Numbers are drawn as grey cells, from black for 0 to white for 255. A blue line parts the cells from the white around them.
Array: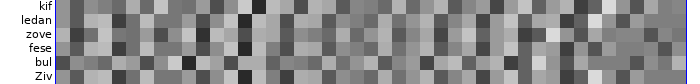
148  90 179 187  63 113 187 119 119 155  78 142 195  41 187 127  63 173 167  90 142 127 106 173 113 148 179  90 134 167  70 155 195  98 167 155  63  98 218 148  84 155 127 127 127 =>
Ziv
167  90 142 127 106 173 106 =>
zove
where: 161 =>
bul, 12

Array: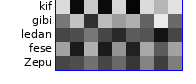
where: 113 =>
Zepu, 3
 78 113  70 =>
Zepu

